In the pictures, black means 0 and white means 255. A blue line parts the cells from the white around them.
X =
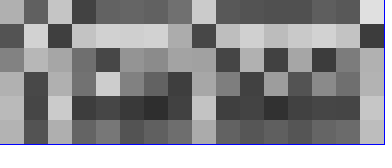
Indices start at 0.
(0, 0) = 176
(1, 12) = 201
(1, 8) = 71
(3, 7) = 62
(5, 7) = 110
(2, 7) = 163
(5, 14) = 107
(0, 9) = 88
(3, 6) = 98
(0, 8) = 203
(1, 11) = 188
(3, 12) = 83
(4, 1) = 70
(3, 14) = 111
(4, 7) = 65
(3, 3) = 114
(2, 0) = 130
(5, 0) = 179
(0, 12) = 80
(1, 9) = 190
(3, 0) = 177
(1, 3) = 195
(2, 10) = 177
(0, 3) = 66
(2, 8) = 161
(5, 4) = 119
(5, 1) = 83
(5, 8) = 171
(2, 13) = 60
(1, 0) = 83
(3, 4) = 205
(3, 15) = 179

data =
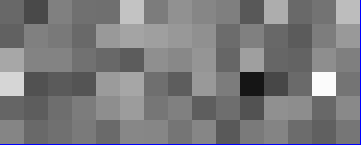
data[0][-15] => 104
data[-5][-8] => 152
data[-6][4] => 111
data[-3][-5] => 21
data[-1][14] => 118
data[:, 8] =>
[134, 144, 149, 153, 94, 134]
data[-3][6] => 111
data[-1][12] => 108
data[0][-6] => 127
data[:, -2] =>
[115, 125, 142, 251, 104, 96]
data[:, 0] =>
[104, 97, 167, 214, 101, 133]
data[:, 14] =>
[189, 153, 127, 116, 137, 118]
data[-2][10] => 82
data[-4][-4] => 102
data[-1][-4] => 132
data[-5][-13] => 121
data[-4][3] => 113
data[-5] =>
[97, 128, 121, 105, 153, 164, 159, 152, 144, 108, 128, 104, 91, 125, 153]
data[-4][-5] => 159
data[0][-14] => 73
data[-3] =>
[214, 81, 90, 84, 155, 166, 111, 93, 153, 124, 21, 71, 106, 251, 116]
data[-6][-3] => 105
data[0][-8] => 145
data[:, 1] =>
[73, 128, 131, 81, 93, 105]
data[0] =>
[104, 73, 128, 112, 111, 195, 124, 145, 134, 127, 88, 173, 105, 115, 189]

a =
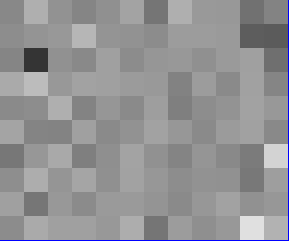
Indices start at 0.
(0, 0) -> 136
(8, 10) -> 145
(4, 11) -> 152
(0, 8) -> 153
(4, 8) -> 141
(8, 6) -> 148
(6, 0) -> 119
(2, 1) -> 52
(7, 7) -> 141
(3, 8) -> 156
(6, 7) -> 132
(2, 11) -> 111
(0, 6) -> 117
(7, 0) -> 142
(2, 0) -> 133
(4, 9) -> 147
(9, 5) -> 173
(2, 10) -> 160
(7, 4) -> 144
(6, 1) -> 151
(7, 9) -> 145
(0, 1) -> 175
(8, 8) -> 151
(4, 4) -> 150
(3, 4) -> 160
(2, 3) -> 137
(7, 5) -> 162
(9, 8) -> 143
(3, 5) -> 155
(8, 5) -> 154
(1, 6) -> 140
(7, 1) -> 173
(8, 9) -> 162
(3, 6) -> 153
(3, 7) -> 130
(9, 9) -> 152
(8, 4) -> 154
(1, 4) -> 148

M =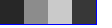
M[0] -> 39
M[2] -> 202

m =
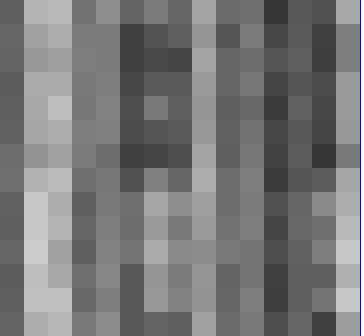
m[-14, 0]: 94
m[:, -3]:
[88, 91, 95, 86, 97, 88, 93, 85, 101, 105, 98, 95, 96, 101]
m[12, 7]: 130
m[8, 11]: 81
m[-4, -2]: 126
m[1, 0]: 103
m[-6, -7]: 159
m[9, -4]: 68
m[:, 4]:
[143, 123, 123, 125, 131, 127, 110, 119, 120, 125, 131, 134, 126, 139]
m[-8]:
[108, 148, 162, 123, 110, 63, 68, 78, 164, 95, 119, 67, 93, 55, 120]
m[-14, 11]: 55
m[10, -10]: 117
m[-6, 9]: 108
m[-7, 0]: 111
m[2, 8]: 164
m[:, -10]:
[100, 64, 64, 70, 79, 75, 63, 80, 111, 109, 117, 88, 88, 87]
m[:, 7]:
[102, 94, 69, 89, 94, 89, 78, 103, 142, 122, 137, 124, 130, 96]
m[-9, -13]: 174
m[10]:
[102, 203, 160, 94, 131, 117, 170, 137, 139, 120, 115, 78, 98, 126, 198]
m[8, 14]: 173
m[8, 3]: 94
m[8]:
[98, 198, 174, 94, 120, 111, 166, 142, 159, 108, 123, 81, 101, 137, 173]
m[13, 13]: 65
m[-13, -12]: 124
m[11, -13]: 168
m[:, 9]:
[107, 85, 101, 101, 96, 98, 95, 109, 108, 113, 120, 100, 101, 107]
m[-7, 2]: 188
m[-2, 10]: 126
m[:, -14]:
[180, 162, 152, 171, 168, 165, 148, 178, 198, 199, 203, 190, 192, 173]
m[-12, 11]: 86
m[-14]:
[94, 180, 184, 113, 143, 100, 123, 102, 163, 107, 111, 55, 88, 81, 169]

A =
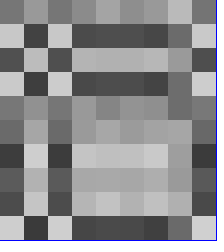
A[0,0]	118
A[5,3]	154
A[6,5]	192
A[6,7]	158
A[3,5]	76
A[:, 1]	[153, 66, 188, 62, 145, 166, 206, 178, 197, 58]
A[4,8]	120
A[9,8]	208
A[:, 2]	[118, 200, 79, 204, 118, 106, 60, 90, 76, 207]
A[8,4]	194
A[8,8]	73
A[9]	[206, 58, 207, 70, 74, 73, 64, 106, 208]
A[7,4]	169
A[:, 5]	[142, 78, 177, 76, 147, 155, 192, 167, 178, 73]
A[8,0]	76
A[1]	[200, 66, 200, 75, 78, 78, 71, 107, 201]
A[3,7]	109
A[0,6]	153
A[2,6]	183
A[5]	[106, 166, 106, 154, 167, 155, 163, 166, 104]
